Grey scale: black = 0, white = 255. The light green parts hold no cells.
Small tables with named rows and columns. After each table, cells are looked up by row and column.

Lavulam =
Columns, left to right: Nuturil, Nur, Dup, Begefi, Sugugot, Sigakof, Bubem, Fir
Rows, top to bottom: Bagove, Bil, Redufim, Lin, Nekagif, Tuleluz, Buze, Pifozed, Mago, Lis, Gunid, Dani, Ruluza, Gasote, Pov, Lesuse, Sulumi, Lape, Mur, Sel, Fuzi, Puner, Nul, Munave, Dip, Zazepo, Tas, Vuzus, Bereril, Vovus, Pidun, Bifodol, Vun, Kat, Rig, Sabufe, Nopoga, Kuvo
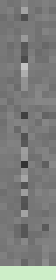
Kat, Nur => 124
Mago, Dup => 120
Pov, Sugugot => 130
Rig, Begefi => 136
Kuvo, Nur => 123
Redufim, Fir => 125
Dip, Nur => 117
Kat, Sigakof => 112
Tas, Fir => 116
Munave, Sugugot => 128
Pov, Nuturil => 127
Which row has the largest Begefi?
Lis

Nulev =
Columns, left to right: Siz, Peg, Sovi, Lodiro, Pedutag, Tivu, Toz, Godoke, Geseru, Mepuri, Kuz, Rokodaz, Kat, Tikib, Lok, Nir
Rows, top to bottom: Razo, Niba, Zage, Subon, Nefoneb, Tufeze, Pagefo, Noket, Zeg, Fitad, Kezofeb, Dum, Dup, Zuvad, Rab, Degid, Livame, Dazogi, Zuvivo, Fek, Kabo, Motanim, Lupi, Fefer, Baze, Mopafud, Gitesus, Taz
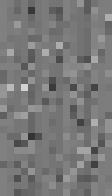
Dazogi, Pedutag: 103
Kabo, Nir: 140
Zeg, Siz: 117
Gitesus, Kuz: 124
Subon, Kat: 114
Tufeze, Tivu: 106
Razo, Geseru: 116
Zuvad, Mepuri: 128
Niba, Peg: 119
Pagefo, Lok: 136
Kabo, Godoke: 114
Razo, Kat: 93
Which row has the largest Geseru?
Pagefo

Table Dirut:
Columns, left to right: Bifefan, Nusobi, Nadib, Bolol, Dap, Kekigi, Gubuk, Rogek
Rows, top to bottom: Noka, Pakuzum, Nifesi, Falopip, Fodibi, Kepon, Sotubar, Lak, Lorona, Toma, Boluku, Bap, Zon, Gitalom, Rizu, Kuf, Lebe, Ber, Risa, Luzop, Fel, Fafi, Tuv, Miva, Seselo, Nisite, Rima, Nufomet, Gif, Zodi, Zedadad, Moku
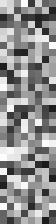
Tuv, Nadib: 229
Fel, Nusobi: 85
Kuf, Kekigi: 147
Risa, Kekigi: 65
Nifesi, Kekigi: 33
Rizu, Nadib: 211
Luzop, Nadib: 150
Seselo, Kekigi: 184
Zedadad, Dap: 192
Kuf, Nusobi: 245

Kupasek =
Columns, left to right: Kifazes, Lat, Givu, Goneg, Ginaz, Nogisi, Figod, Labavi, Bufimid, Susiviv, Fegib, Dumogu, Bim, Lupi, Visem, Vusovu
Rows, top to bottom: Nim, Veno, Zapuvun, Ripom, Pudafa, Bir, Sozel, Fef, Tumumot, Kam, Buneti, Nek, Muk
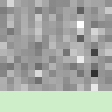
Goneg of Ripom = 174
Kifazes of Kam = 129
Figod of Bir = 142
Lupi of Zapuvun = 151
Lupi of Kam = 116
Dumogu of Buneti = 118
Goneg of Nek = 153
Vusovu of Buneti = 142
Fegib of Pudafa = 156

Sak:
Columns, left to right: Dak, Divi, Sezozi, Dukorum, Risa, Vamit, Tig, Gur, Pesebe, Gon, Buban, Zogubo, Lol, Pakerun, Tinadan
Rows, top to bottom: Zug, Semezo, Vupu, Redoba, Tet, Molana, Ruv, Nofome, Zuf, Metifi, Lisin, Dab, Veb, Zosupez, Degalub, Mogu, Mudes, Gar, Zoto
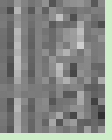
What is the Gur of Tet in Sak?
106
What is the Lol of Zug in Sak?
133
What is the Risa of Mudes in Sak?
109
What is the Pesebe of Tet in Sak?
130
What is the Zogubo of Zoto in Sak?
103
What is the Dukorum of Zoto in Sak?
131
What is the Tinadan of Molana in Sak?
145
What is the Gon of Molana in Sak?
150
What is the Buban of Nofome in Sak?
142
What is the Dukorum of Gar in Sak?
127
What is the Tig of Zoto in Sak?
122
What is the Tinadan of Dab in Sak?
169
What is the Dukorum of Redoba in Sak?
128
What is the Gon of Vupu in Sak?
132
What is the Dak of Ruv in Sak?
110
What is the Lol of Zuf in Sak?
136
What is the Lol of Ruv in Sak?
135
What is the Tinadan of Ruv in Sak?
126
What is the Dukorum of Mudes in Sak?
127

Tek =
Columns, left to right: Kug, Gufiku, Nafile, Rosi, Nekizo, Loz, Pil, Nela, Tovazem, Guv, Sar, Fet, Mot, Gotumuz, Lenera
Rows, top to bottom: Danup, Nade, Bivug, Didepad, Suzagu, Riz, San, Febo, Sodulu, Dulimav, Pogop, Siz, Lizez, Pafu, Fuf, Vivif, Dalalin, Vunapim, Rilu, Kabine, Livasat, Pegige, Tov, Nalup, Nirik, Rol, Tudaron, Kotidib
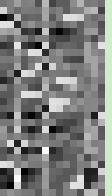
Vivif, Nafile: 155
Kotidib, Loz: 91
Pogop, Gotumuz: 160
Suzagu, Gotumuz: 155
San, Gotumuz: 126
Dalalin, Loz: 38
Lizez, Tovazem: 92
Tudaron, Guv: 129
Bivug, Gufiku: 38
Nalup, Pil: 136
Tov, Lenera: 131
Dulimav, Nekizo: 129
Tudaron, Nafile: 217
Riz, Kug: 118
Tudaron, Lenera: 146
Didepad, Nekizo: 146
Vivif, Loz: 129
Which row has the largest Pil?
Pegige

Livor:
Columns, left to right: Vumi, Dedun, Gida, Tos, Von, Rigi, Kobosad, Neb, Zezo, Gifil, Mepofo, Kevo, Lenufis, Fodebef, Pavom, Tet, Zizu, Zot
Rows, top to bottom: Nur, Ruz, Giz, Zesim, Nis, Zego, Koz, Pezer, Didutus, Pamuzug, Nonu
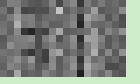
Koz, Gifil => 109
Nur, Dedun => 128
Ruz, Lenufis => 110
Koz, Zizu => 112
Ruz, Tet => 99
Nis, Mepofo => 98
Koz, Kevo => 66
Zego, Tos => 128
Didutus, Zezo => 92
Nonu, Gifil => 120
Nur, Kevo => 57
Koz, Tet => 89
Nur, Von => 89
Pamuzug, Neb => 140
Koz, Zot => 93
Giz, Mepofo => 126
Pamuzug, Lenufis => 169

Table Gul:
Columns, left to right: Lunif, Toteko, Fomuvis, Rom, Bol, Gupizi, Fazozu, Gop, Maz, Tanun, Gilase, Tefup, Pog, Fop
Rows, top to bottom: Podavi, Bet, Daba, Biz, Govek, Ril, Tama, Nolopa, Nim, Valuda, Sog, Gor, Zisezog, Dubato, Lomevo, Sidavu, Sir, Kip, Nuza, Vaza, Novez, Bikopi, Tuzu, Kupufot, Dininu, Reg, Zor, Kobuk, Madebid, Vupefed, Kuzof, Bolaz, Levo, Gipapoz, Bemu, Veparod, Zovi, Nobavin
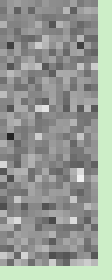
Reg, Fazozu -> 142
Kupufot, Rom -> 154
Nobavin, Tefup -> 188
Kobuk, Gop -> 157
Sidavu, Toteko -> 83
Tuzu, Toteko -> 121
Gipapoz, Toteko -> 121
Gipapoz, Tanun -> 126
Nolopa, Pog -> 111
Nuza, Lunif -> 139
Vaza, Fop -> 157
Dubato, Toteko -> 144
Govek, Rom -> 148
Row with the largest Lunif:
Kupufot

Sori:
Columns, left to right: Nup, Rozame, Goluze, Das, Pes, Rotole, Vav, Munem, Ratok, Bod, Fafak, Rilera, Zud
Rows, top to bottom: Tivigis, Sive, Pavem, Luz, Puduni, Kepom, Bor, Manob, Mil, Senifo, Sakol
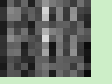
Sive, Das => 78
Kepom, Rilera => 85
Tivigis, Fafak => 60
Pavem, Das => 56
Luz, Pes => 28
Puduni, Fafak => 73

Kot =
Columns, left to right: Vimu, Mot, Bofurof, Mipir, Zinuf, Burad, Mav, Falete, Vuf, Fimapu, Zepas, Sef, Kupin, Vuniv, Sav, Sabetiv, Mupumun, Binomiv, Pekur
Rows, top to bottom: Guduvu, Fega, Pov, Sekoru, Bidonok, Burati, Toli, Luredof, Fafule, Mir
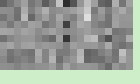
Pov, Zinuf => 103
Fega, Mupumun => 152
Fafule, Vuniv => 111
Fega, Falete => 139
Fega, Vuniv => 122
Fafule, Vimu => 136
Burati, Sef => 147
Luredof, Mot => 117
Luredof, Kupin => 98
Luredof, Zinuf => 114

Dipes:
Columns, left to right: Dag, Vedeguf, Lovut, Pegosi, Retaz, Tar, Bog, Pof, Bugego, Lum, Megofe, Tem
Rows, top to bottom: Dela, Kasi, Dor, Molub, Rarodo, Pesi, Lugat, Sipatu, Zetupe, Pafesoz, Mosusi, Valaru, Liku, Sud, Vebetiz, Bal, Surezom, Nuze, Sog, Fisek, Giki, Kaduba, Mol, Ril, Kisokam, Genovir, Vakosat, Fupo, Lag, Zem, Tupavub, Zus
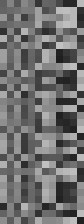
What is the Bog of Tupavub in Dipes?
109
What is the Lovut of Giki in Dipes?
146
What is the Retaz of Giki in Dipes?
95
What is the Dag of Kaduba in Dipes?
163
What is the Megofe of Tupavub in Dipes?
34
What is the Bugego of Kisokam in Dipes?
177
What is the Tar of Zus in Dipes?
172
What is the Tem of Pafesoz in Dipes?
40
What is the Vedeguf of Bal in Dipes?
88
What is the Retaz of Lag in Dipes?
103
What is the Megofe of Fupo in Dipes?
72
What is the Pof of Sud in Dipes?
153

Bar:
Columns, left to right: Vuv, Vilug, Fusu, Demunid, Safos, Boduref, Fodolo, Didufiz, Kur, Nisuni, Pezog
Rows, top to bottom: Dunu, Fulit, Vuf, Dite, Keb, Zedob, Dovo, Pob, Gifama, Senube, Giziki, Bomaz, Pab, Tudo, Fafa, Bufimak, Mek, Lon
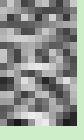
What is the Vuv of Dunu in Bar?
139
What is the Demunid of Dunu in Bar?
69
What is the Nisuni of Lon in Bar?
28
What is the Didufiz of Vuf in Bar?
207
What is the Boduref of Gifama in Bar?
113
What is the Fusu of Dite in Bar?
88
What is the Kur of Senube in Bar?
162
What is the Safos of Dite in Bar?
98
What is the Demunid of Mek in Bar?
219
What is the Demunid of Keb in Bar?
75
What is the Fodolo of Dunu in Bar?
194
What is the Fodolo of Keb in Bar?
197
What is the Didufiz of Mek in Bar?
162
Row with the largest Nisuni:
Bomaz

